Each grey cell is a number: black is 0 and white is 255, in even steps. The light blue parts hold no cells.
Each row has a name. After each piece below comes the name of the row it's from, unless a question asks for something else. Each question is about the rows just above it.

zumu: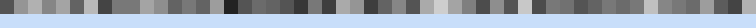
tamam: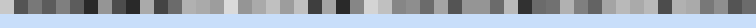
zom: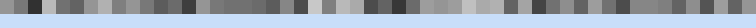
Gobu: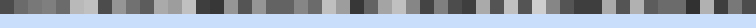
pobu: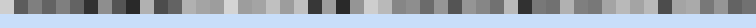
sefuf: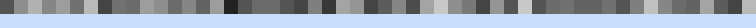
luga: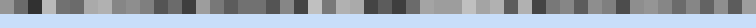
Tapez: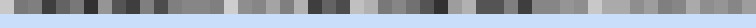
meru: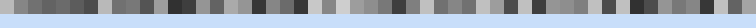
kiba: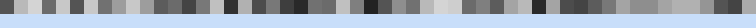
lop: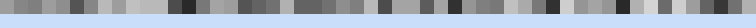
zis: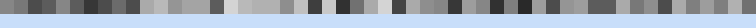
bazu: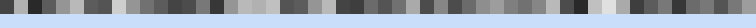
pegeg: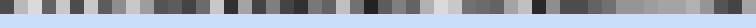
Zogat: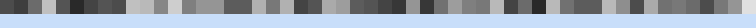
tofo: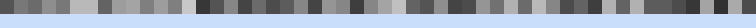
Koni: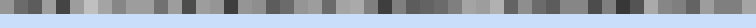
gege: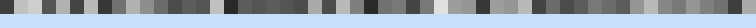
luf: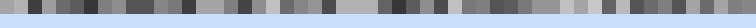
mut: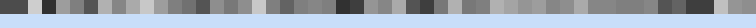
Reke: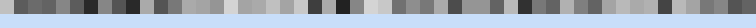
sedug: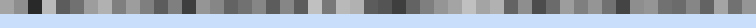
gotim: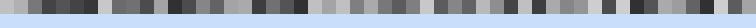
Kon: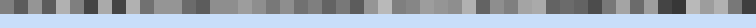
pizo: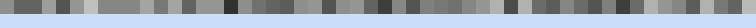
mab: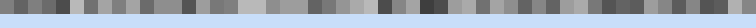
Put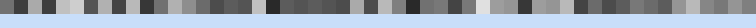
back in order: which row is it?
gege
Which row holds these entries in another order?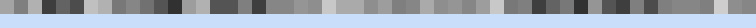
Tapez
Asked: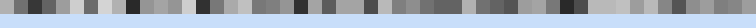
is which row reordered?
lop
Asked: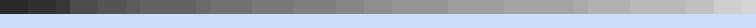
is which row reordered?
pobu
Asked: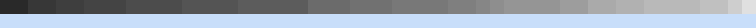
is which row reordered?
gege

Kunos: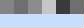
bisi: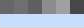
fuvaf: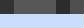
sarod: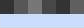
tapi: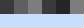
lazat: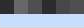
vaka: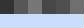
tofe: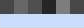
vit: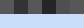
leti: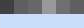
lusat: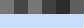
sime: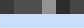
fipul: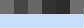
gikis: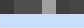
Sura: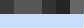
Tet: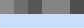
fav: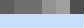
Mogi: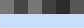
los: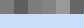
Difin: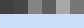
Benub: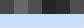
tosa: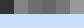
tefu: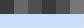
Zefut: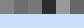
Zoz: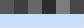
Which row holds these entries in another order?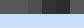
fuvaf
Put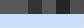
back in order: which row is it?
vit
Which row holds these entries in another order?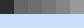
Zefut
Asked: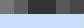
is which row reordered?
sarod
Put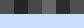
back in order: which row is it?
Benub

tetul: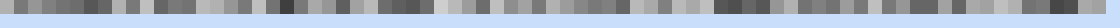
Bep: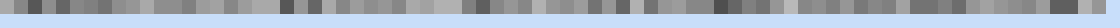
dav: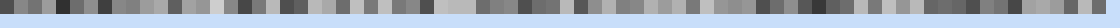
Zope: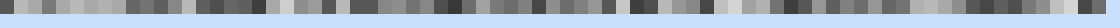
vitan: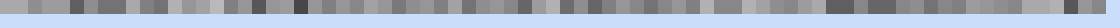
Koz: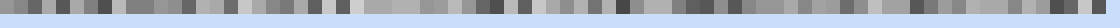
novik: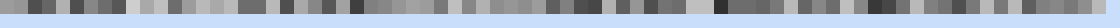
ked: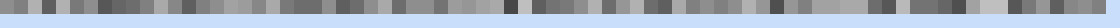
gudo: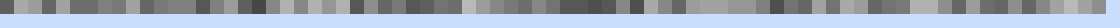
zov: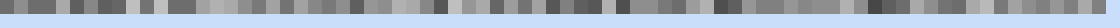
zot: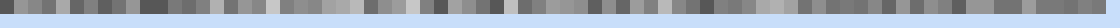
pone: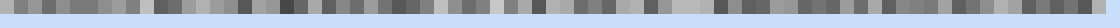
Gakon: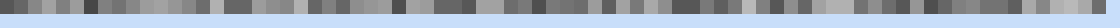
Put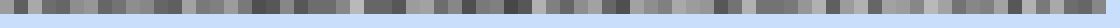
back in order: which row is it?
gudo
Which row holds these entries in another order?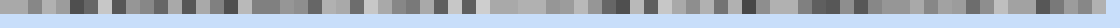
Koz
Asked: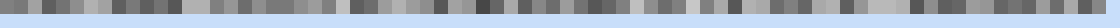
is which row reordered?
pone
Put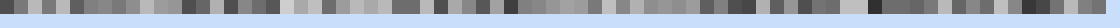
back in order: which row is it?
novik
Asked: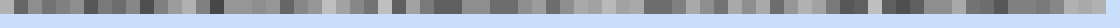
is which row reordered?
zov
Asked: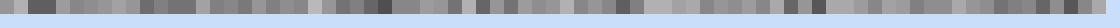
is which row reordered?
Bep

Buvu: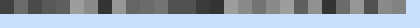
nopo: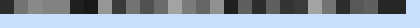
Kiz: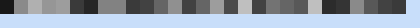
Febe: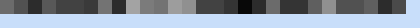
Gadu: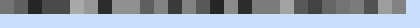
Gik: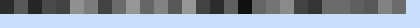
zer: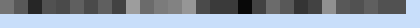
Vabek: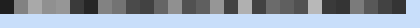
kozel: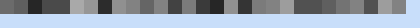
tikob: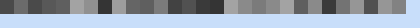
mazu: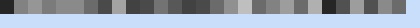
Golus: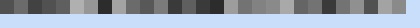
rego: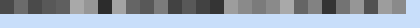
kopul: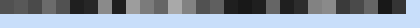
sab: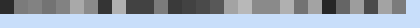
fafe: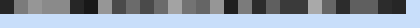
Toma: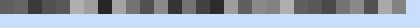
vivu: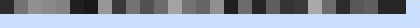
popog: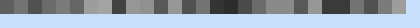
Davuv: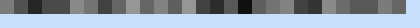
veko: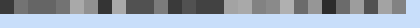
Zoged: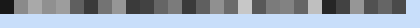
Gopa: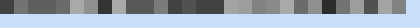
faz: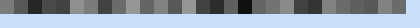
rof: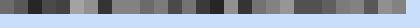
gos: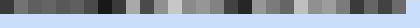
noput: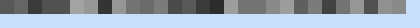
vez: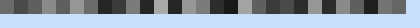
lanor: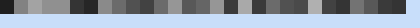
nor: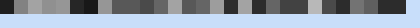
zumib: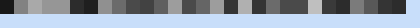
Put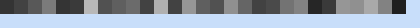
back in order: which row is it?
Vabek
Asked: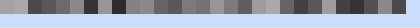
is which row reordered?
rego
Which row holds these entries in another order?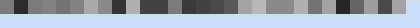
sab
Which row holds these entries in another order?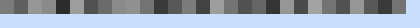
noput
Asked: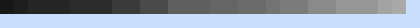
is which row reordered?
fafe
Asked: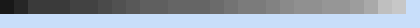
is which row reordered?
Zoged
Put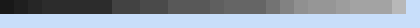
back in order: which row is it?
nor

